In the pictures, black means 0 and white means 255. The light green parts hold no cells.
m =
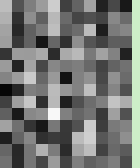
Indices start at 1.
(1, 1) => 189
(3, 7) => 108
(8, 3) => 127
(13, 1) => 102
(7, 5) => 153
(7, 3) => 202
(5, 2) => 156
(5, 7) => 185
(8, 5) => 187
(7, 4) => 103
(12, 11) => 143
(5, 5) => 43
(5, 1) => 52
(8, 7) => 130
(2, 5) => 184
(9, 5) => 185
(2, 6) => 106
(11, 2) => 112
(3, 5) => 190
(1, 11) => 24
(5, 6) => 170
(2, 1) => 177
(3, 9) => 30
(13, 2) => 40
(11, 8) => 203
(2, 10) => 136
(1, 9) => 33
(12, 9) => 87
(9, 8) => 109
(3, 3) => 97
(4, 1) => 158
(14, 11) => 75
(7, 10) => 145
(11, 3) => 52
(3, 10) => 123

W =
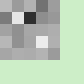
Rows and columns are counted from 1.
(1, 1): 187
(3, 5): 174
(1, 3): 178
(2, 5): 152
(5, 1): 166
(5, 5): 155
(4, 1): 183
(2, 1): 123

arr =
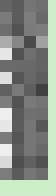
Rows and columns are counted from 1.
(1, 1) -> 101
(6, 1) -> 107
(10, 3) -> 112
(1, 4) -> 111
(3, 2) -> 82
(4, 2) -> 134
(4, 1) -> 172
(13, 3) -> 118
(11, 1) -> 231
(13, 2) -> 94
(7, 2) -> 86
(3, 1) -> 110
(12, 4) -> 112
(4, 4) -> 161
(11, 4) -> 88
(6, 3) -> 105
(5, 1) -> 230
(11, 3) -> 118
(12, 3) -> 119
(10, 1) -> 238
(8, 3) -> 94

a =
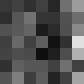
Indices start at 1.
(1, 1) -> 56
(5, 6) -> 77
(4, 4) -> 94
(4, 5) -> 17
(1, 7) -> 155
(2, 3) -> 114
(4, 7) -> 224
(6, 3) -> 87
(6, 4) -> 86
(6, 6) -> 112
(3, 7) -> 137
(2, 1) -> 46
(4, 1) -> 63
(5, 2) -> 78
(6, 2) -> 95

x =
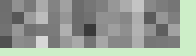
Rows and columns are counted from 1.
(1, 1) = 110
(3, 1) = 114
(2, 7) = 107
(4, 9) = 167
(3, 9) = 141
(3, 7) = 108
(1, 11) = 172
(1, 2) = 145
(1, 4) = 171
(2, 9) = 145
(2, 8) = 113
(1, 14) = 124
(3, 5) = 123
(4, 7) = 169
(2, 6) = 150
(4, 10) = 135
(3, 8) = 57
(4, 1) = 80
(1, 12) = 196

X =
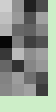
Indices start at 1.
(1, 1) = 207
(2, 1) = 192
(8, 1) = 135
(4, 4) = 81
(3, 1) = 178
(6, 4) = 151
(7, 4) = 76
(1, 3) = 32
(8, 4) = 59

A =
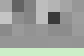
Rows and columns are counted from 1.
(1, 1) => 167
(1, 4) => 189
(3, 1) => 138
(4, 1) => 149
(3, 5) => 141
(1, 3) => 130
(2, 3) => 133
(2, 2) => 142
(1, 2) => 99
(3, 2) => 154

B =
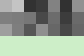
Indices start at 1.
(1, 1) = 180
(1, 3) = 50
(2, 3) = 119
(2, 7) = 106
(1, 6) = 49
